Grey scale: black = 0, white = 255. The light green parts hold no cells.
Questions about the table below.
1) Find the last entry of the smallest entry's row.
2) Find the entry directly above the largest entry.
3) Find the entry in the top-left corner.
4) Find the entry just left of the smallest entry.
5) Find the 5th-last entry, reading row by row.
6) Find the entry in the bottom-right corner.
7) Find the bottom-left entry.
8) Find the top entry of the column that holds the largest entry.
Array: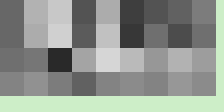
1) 157
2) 193
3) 103
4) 118
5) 131
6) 139
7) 131
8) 172

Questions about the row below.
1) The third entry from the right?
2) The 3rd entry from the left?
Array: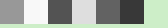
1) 222
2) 83
